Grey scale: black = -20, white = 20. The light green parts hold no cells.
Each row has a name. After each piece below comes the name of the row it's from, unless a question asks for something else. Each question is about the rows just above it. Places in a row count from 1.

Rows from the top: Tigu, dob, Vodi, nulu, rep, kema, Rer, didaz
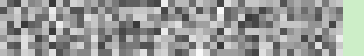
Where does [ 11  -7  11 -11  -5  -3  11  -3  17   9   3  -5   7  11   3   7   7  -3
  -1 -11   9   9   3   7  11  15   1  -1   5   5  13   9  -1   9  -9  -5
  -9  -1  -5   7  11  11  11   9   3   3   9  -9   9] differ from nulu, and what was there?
18, [-5]
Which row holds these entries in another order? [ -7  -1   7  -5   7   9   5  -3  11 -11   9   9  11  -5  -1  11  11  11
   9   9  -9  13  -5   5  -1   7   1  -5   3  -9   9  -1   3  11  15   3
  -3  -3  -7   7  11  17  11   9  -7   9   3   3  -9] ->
Tigu
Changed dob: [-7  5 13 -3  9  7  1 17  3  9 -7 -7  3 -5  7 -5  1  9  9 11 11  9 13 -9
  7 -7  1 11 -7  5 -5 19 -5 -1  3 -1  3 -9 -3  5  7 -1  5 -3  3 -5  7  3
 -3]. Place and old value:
16, [-3]
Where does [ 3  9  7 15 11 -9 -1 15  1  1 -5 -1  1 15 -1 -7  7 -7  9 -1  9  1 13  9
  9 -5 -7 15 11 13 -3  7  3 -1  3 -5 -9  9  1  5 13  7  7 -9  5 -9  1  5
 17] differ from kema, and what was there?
39, [-1]
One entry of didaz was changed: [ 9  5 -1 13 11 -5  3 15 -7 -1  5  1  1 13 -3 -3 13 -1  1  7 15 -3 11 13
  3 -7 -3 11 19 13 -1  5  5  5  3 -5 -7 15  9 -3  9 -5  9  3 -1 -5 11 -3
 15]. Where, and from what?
37, [-9]
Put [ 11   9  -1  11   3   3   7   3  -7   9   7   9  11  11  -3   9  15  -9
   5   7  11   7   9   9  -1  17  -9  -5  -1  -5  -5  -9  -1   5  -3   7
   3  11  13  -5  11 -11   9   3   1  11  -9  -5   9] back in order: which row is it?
rep

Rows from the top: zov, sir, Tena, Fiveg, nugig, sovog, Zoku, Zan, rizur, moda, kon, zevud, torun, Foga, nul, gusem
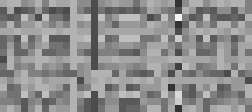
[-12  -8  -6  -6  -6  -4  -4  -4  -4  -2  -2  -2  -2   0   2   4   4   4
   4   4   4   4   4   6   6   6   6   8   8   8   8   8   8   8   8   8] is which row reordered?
gusem
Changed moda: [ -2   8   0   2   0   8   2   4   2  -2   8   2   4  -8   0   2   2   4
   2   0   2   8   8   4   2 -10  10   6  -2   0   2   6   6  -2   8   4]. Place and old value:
32, [8]
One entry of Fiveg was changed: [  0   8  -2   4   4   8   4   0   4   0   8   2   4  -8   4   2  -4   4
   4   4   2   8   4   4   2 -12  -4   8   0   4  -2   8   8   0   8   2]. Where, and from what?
23, [6]
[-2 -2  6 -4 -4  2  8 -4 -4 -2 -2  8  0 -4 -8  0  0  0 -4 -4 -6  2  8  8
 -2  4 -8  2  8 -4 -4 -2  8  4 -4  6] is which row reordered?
Zan
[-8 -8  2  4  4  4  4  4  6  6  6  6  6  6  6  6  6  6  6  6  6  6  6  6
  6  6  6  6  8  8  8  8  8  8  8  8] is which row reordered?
nugig
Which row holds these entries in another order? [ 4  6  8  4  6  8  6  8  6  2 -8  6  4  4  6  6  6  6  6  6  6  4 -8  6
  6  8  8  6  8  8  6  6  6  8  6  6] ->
nugig
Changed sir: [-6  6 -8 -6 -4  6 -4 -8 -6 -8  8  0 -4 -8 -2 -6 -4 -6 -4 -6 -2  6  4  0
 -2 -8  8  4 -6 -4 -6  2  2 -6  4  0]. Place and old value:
6, [4]

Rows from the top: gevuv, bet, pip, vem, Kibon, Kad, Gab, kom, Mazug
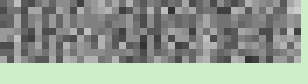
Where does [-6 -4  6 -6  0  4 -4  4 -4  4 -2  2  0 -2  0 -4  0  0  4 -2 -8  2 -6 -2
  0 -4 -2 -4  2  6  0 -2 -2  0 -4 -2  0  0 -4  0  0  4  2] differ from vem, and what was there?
14, [0]
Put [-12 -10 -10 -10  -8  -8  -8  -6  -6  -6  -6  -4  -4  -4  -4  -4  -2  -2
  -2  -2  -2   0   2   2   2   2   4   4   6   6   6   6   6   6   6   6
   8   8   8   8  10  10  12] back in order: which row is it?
bet
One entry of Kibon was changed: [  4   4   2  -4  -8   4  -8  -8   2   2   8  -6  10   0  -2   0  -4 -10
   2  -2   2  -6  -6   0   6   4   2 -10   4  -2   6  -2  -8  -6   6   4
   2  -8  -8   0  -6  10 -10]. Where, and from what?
40, [2]
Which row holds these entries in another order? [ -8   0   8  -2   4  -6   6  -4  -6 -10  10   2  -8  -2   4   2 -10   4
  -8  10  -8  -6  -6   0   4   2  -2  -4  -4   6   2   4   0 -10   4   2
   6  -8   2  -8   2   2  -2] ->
Kad

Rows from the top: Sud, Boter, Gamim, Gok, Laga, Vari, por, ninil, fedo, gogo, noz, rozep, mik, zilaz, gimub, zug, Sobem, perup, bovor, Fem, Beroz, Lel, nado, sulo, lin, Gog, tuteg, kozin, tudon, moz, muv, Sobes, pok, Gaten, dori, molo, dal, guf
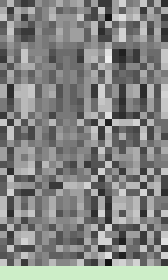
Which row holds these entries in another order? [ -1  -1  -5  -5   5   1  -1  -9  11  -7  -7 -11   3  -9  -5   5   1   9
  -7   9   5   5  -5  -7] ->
sulo
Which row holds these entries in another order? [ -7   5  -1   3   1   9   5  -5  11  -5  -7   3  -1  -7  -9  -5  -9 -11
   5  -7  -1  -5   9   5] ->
Gog

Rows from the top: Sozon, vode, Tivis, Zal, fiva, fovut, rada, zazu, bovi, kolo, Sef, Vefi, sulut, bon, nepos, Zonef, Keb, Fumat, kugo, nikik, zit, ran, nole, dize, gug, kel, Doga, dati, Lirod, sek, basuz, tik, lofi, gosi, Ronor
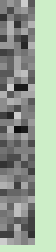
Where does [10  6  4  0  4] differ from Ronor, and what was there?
1, [12]
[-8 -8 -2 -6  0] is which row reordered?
zit
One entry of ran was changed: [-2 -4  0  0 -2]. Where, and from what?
5, [0]
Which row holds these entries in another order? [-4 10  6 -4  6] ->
sek

